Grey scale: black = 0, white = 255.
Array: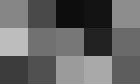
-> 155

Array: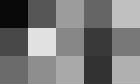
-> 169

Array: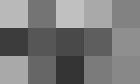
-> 52

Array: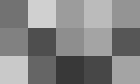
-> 56

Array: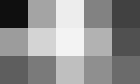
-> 191

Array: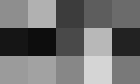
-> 135

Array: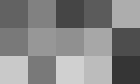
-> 208

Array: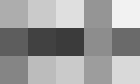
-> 202
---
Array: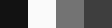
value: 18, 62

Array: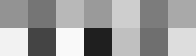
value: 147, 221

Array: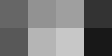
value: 102, 24

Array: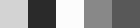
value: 211, 88

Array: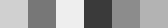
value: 208, 179

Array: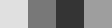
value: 224, 158

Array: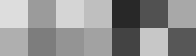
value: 221, 87

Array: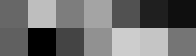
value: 103, 117

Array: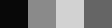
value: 8, 101

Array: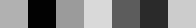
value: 177, 204
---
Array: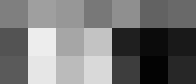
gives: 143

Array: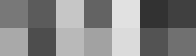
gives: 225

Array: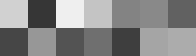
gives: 131

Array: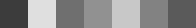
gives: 200

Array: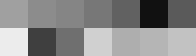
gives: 97

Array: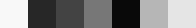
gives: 9
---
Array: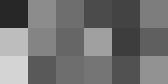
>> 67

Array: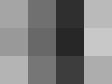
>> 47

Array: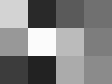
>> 90

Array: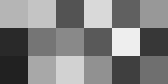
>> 96

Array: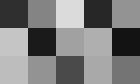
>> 39

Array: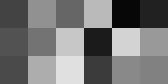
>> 7

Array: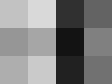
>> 48

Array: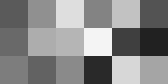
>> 194
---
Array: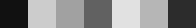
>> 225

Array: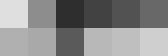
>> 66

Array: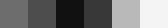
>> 56

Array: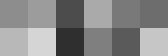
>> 170

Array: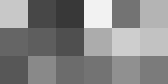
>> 242

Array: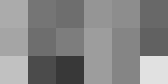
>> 149
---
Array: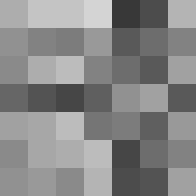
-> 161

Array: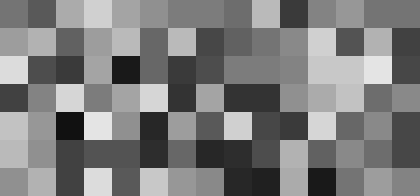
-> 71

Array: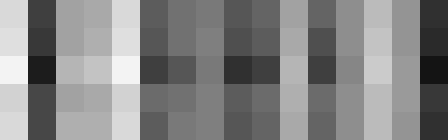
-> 20

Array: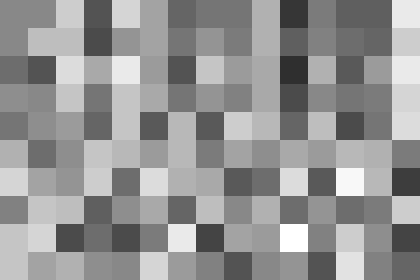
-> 234

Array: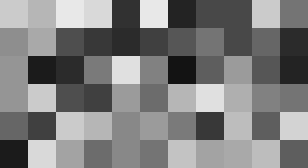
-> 35

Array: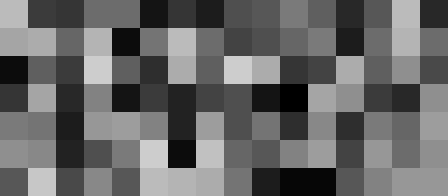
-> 73

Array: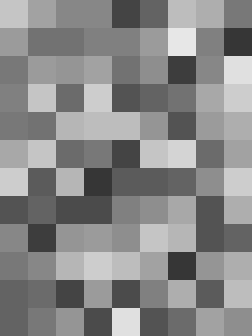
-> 224

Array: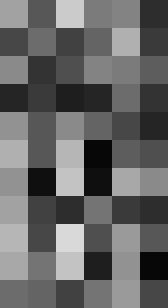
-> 93
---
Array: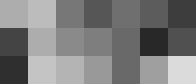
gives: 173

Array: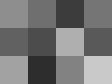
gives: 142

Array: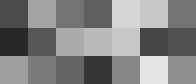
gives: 75

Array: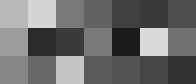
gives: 184

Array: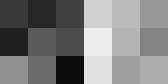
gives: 57

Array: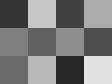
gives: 52
